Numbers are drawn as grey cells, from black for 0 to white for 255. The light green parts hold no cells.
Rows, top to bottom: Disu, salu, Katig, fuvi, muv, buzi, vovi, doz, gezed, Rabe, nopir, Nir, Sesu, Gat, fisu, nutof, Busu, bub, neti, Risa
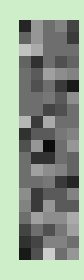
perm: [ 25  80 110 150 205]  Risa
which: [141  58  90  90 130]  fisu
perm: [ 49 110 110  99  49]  Nir
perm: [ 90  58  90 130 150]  nutof
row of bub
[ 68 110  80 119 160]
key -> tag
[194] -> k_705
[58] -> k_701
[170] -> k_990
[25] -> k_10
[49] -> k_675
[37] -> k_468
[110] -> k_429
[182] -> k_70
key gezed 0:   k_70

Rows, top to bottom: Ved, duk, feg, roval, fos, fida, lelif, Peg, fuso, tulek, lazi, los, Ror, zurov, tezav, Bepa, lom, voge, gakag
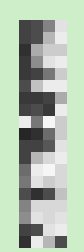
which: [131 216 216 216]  Bepa
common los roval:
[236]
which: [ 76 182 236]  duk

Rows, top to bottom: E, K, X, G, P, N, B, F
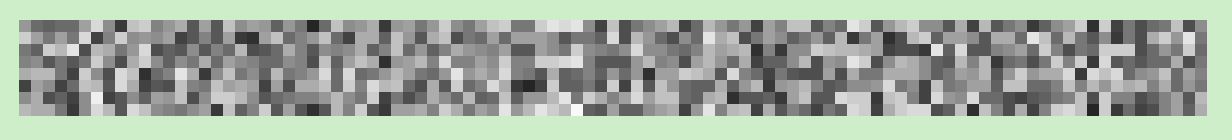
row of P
[172 184 184 119  66 205 141  78 217 193  48 107 130 228 172  57 141 193
 119 141  97 184 119 130 151 217 107 217 107 119 151 184 160 119 107 151
 228 151 172 151 217 130 119  87 172  97 107 130  97 151 107 151  48 160
 160 205 193 172  87 217 130 107  66 119  87  78  78 160  78 172 119 119
 172 172 172 141  97 119 160 151 184  87 151 205 151 172 172 217  57 217
 193 217 107 141 151 193 107 160 130]
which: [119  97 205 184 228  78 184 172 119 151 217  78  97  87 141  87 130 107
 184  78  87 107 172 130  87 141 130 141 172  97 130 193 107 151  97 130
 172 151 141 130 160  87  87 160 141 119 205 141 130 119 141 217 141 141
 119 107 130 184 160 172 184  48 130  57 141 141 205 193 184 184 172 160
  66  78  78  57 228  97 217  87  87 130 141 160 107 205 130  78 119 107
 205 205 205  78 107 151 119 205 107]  X
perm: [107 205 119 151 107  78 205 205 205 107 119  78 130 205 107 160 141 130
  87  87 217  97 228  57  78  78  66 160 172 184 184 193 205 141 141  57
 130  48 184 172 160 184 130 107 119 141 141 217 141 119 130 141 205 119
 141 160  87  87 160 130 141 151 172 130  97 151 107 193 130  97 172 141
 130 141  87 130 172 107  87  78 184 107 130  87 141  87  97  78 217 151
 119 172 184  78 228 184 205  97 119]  X
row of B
[141 172  78  97  66 141 239  66  87 141  97 160 151 193  78 141 205 205
 184 141  87 107 119 130 130 151 184 141 119 205  66 119  78 107 172 141
 107 184  97 107 193  97 151 151 184 228 119 205 172 130 160 217 160 193
 193 107  97 172 184  48  87  87  97  57 160 193  87  87 217 205 205  57
 193 205 130  66 217 151 141 217 107 107  78  66  87  97 119 130 193  78
 205 130 130  78  97 130 160  87 184]
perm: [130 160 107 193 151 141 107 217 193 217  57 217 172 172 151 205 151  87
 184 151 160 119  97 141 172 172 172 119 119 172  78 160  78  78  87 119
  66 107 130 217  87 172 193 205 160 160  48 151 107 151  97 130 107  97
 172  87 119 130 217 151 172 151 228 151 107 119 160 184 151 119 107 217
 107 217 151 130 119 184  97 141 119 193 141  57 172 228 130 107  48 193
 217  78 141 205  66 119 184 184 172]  P
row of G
[130 141  87 119  87 119 205 141  78 172 205 141  97 141 119 172 107 160
 141 130 107 107 141 130  78 193  97 160 193 172  48 151 160 184 130 217
 130 130 160 141 205 130 130 205 205 217 228 130  87  87  87 151 184 130
 141  78 160 184 151 107 172  66  97  97 141 184  78 151 141 228 205  78
 141 184 172 141  97  87 184 130 184  57 107 119  78 119 205 130 205  57
 217  87 107  87 107 107 172  78 119]
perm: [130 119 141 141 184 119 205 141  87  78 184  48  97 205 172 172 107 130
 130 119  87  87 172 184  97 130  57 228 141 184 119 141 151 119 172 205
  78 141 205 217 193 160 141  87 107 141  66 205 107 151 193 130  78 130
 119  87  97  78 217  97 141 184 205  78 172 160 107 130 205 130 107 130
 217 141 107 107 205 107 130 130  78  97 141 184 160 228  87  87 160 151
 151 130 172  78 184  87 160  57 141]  G

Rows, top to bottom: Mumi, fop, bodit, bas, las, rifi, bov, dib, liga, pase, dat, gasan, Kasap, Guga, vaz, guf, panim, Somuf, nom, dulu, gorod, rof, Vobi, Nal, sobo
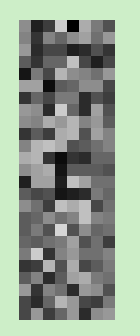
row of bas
[ 92  52 102 102 192  71  31  71]
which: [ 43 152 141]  Vobi
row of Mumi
[141  31  61 204   0 172 122  81]
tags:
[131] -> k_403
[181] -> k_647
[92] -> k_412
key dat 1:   k_647

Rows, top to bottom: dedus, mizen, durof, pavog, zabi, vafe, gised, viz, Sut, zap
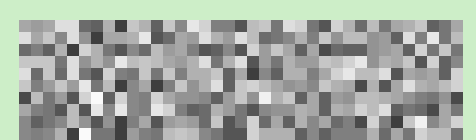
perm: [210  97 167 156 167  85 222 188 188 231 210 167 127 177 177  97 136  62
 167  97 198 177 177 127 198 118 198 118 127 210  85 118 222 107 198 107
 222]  zabi
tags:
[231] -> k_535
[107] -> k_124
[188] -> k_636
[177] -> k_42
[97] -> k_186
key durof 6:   k_42
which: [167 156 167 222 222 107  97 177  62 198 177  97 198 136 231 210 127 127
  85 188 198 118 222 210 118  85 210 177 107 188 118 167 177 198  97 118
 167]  dedus
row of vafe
[198 127 156 198 156 231 118 188  62 136 167  62 127 198 147 177 222  97
 198 210 188 167 147 156 136 198 177 167  74 177  85 167 222 177 167 188
 210]

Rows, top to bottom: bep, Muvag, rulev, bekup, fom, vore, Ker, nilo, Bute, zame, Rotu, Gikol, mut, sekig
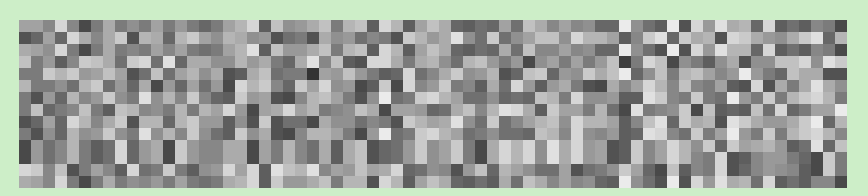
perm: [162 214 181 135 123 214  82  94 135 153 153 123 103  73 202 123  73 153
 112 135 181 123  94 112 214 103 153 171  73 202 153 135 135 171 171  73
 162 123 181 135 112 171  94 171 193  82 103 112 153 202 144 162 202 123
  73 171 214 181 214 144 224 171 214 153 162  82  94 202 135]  Gikol
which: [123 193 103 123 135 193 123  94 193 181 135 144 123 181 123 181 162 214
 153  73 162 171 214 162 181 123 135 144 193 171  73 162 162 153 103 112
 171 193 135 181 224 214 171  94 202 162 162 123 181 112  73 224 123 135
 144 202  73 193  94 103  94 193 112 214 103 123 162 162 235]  nilo
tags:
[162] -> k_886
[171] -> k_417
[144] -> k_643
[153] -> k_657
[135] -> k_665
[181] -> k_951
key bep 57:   k_657
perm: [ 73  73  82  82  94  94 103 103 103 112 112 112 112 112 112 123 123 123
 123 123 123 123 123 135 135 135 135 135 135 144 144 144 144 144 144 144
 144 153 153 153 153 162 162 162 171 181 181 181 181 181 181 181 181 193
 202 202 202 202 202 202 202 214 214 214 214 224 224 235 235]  zame
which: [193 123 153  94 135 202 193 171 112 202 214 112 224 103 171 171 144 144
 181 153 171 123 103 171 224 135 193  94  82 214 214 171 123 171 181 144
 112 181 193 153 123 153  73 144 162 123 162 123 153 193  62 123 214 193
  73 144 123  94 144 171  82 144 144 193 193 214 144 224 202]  bekup
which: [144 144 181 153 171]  bekup
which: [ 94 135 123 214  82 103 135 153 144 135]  mut

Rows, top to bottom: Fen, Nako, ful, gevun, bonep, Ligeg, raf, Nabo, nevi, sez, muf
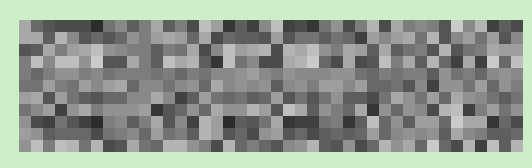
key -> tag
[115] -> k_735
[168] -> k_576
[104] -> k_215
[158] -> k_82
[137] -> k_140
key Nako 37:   k_82
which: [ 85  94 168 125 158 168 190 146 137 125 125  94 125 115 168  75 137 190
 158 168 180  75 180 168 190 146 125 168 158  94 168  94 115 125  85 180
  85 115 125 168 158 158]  ful
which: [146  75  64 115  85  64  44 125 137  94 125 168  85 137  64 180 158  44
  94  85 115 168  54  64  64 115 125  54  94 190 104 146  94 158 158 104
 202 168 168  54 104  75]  nevi
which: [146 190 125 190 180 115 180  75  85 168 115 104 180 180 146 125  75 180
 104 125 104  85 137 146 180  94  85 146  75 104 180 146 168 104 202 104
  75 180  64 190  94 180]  muf
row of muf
[146 190 125 190 180 115 180  75  85 168 115 104 180 180 146 125  75 180
 104 125 104  85 137 146 180  94  85 146  75 104 180 146 168 104 202 104
  75 180  64 190  94 180]

